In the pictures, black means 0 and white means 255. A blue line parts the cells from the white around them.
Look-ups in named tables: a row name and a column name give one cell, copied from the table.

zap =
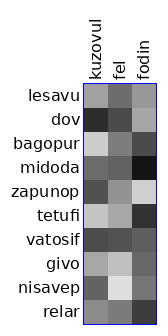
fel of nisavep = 222
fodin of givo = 104
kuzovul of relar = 139
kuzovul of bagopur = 204
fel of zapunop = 146
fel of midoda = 98
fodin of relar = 61
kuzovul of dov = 45

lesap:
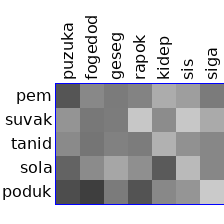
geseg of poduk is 123
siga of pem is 123
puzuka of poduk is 77
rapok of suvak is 199
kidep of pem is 172
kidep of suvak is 140
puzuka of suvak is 148
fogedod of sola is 139

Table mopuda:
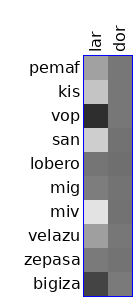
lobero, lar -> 117
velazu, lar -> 159
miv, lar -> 227
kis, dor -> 119
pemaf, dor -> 119
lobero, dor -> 111
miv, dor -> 114
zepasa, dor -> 115
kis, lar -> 196
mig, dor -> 115
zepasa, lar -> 122
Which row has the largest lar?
miv

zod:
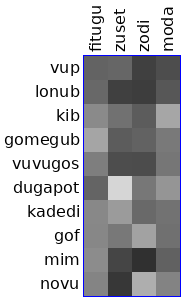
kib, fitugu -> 138
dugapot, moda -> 149
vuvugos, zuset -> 77
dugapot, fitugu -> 100
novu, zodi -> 174
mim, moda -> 97
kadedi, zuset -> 155
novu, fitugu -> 132
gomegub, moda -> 121
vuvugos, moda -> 118
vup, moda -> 77
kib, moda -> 166
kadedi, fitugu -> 136
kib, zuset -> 113
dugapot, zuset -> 214
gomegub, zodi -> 98
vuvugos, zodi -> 76
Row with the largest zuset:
dugapot

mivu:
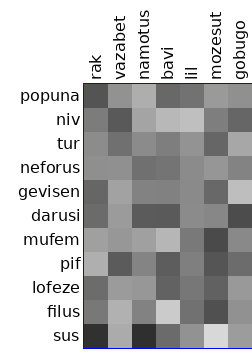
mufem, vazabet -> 151
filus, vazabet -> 177
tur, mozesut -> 102
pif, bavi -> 93
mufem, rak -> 160
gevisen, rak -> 102
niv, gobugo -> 102
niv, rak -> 124

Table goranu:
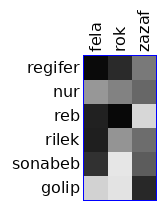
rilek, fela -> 31
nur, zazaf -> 103
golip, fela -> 210
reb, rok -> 8
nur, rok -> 130
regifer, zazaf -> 121
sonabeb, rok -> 230
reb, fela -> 33
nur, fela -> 151
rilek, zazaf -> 109
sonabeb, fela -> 49

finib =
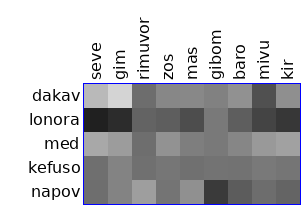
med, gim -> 156
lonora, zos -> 94
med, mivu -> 153
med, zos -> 146
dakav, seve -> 185
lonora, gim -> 44
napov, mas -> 144
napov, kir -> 100
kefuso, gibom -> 115
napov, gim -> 131
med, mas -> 126
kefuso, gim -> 131
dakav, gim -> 212
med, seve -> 168
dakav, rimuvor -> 109
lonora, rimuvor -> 99
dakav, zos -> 135

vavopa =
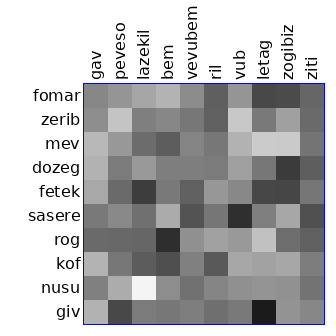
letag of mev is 203
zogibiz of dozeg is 59
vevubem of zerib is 119
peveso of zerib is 196
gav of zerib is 142
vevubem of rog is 144
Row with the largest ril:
rog

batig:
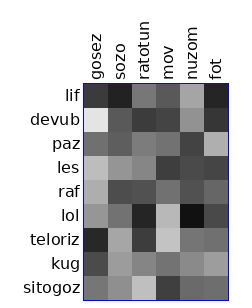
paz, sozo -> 94
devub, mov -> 68
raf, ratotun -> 81
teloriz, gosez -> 40
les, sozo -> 149
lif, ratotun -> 119
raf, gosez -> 174
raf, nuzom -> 81
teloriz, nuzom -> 117
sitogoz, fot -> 110
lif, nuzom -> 165
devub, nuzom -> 146
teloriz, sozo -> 166
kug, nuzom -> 138
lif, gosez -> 59
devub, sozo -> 89
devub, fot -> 54
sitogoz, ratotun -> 191
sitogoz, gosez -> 118
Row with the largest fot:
paz

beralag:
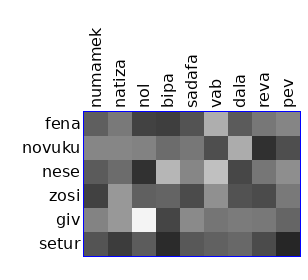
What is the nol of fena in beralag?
66
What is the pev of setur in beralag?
38
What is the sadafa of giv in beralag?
138
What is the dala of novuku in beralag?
172
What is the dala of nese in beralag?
71
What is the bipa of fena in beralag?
62
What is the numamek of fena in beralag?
95
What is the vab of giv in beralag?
117
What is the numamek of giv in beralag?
131
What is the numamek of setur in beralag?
84
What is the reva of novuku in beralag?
48
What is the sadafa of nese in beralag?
134

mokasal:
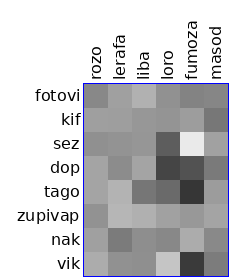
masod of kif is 119
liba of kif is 151
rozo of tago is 164
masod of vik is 124
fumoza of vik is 58
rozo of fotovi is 136
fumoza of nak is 172
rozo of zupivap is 146
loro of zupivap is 161
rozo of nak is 160
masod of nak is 137
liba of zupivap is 176
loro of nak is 136
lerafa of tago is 179
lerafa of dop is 140
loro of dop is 69
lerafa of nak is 123

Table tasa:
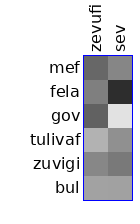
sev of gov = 226
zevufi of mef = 103
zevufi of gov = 97
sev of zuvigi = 121
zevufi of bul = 162
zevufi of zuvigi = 135
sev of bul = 161
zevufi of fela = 127
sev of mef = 134
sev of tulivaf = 144
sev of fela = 45
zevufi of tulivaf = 178

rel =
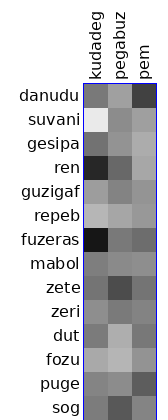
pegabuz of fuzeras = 121
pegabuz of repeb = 166
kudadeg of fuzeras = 22
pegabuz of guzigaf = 131
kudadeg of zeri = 142
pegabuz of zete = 76
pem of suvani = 159
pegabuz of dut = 174
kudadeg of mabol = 126
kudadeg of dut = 123
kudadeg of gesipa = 114
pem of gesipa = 172
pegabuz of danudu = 160
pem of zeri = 131
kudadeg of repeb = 182
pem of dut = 120
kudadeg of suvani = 234
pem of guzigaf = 148
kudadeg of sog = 124

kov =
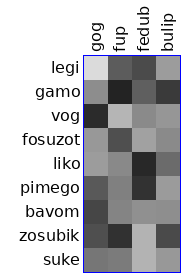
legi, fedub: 75
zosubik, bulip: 74
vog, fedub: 138
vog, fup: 181
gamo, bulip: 58
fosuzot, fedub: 161
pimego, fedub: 50
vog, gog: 43
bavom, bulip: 142

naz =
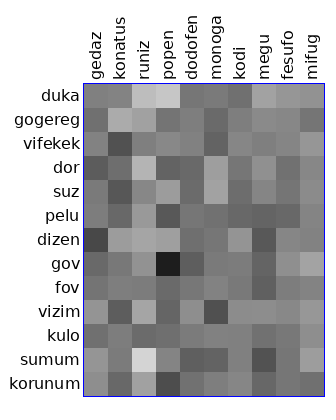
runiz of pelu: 153
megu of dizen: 88
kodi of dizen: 148
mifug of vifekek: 150
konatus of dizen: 156
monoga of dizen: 118
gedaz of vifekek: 130
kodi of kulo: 128
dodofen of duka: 118
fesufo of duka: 150
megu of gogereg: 138
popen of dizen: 159
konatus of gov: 120
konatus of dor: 110
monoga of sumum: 99
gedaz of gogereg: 112
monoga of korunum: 126
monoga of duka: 122
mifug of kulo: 142
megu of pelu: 100
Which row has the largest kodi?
dizen

